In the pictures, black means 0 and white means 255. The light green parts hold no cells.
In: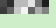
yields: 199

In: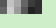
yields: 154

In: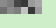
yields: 126

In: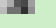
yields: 113

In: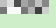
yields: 249

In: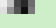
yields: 83

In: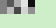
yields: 72
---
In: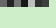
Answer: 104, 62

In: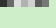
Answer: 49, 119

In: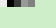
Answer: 235, 129

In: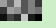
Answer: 157, 2

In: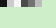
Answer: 20, 188

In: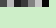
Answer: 73, 7
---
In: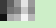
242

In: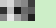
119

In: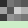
134

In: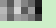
117

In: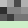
117

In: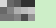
77

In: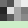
165

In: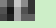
96

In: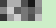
80

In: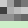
118
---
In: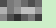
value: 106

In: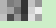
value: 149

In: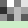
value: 227

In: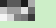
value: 171

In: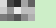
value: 97

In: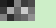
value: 76
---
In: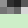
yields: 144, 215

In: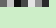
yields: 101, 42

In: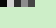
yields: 7, 70

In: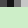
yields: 74, 199

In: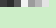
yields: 61, 227

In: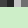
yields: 66, 112

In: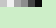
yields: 198, 10

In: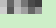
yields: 189, 146

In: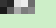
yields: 51, 138
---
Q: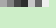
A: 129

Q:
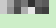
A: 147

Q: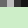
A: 190

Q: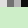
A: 114

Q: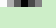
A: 174

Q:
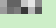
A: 111

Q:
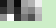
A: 253
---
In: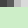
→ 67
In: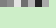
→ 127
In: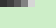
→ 50
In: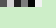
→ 84
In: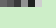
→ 103
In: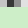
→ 196
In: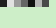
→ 31
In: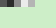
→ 86
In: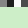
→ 133
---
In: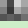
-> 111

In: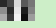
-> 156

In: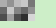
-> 214

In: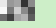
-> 93

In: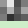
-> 94

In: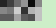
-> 193

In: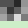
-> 123

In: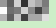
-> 222
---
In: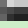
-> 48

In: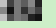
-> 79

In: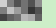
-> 98

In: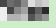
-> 178

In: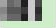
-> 103

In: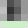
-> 79
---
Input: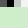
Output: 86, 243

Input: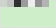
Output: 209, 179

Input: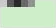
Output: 202, 146

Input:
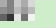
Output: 171, 242

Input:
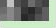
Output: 95, 95

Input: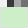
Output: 241, 113

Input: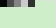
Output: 6, 48

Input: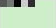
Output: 86, 45

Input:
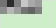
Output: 115, 128

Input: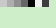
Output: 201, 61
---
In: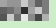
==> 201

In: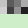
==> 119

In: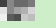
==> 176

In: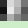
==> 174

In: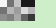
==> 219

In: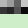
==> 97

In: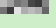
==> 59

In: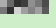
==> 118

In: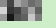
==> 167

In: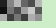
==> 201
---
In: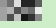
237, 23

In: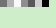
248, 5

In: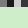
205, 27

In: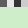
232, 52

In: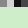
212, 19

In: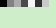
245, 4
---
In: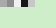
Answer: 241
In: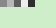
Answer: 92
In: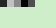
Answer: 136
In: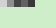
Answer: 68
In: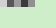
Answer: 157
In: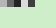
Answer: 36
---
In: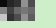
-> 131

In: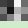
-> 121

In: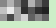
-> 194

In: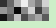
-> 151

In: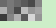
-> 176

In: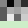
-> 90

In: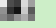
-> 145

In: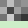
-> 176

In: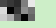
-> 217
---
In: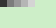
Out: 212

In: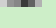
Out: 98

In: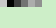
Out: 172

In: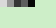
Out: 7

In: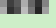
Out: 101

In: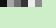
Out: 237

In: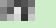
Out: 110

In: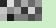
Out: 108
